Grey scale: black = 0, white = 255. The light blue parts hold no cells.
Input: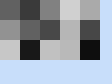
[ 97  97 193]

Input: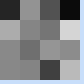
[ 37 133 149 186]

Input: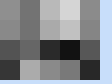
[143 114  42 121]

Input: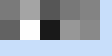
[122 254]

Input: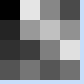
[  1 153 127 113]

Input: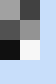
[161 147]

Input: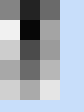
[132   7 155]
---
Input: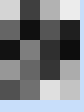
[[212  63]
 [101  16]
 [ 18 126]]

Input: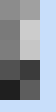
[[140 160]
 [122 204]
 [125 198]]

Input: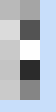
[[185 165]
 [219  83]
 [201 254]]

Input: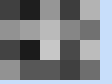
[[ 64  30]
 [146 160]
 [ 67  27]]

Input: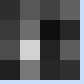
[[ 46  87]
 [ 57 109]
 [ 76 210]]

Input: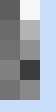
[[ 94 246]
 [107 179]
 [113 145]]

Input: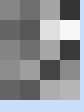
[[134 110]
 [101  87]
 [133 111]]

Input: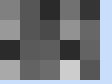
[[128  86]
 [153  85]
 [ 43  90]]
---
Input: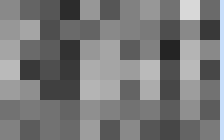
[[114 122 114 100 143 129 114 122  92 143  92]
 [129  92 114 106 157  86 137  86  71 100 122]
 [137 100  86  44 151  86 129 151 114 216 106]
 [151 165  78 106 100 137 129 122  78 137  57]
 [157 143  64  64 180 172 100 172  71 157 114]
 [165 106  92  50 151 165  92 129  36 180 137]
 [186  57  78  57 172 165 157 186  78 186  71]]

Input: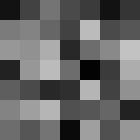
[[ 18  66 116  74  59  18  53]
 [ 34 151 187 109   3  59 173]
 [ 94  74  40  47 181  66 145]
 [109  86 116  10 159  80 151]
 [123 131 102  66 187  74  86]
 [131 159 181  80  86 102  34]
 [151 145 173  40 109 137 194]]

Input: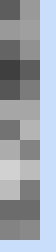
[[ 63  93]
 [ 86 123]
 [ 93 153]
 [100 145]
 [108 108]
 [115 180]
 [131 137]
 [153 159]
 [166 166]
 [172 131]
 [188 123]
 [209 188]]

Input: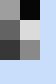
[[ 55 137]
 [ 99 219]
 [158   6]]

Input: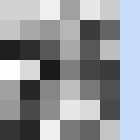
[[ 31  45  87 168  87 190]
 [ 53  39 239 120  99 197]
 [152  74 140 231 217  74]
 [160  39 134 190 120  80]
 [197 168 152 182  60  99]
 [209 209 239 160 231 203]
 [253 217  25 126  68  60]]

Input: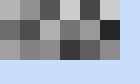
[[109  78 175 117 153  37]
 [160 131 139  58  94 139]
 [181 145  86 204  72 204]]

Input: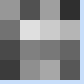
[[ 59 143 167  87]
 [ 73 128 120 101]
 [114 223 203 181]
 [151  81 159  47]]

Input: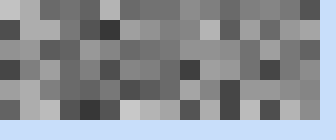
[[ 70 127 159 106 127  78 133 127 106  63 159 152 114  70 120 140]
 [ 78 173 173 120  84  55 159 146 127 133 180  92 159 106 152 165]
 [ 99 173 187  84  55  84 200 180 165  84 173  70 187  78 180 140]
 [146 152  92  99 152 133 106 114 120 146 146 140 114 159 120  99]
 [159 173 127 106  99 120  78  92 106 165 133  70 152 152 140 133]
 [194 173 106 114  99 180 106 114 114 140 127 106 127 133 120  84]]
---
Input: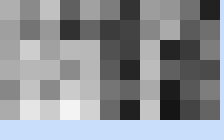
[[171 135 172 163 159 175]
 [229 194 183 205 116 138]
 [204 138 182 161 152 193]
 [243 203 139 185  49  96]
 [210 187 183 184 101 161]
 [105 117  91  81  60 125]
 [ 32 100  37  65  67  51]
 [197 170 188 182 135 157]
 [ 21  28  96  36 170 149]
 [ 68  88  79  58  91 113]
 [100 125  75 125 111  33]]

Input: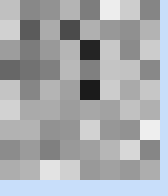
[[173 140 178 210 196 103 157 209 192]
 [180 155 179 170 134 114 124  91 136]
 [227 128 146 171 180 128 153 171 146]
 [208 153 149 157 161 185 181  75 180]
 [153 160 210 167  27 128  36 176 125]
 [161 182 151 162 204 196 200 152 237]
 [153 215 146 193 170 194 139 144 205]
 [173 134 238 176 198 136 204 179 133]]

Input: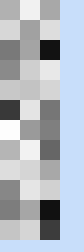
[[197 125 135 221 181 253  57 200 138 121 215 177]
 [213 166 229 213 242 154 228 195 207 164 161 241]
 [ 60  17 209 168 102 127 118 213 232  18 221 168]]

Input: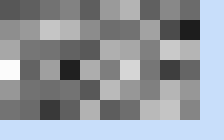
[[115 151 251 167 142  87]
 [107 114  99 118 153  95]
 [ 57 110 159 115 197 114]
 [ 95 115  32  98 182 130]
 [178  88 173  89 140  94]
 [ 93 186 126 175 110 154]
 [110 151 214 167 114 180]
 [185 128 118 128 162  96]
 [196 181  62 201  75 136]
 [133 151 101 181  29 107]]

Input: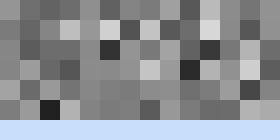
[[125 163 133 134 123 149]
 [154 107 156  92 102 111]
 [ 33 153 104 109 133  99]
 [178 116  86 109 190 109]
 [131 135 139 138 151 143]
 [123 127 138  51 208  97]
 [126 123 146 148  83 132]
 [ 91 140 196 121 195 123]
 [152 142 154 163  89 160]
 [123 112  43  98 109  88]
 [107 124 179  57 215 186]
 [108 156 145 120 138 140]
 [179  71 206 180  87 117]
 [171 132  93 109 145 146]]

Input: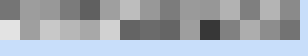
[[227 117]
 [159 157]
 [200 152]
 [183 123]
 [168  96]
 [209 159]
 [100 189]
 [107 152]
 [101 124]
 [158 154]
 [ 55 151]
 [129 178]
 [173 127]
 [141 180]
 [115 138]]

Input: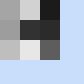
[[190 157 165]
 [231  50 210]
 [ 93  43  27]]

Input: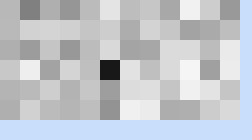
[[175 180 200 175 185 184]
 [209 186 238 156 210 128]
 [187 206 163 197 212 175]
 [181 179 212 152 208 150]
 [190 198 191 188 197 187]
 [147 158  24 217 205 228]
 [240 220 226 164 173 189]
 [235 222 191 167 211 198]
 [173 197 218 219 198 168]
 [175 240 245 218 163 241]
 [204 227 160 188 170 205]
 [217 197 236 234 190 153]]
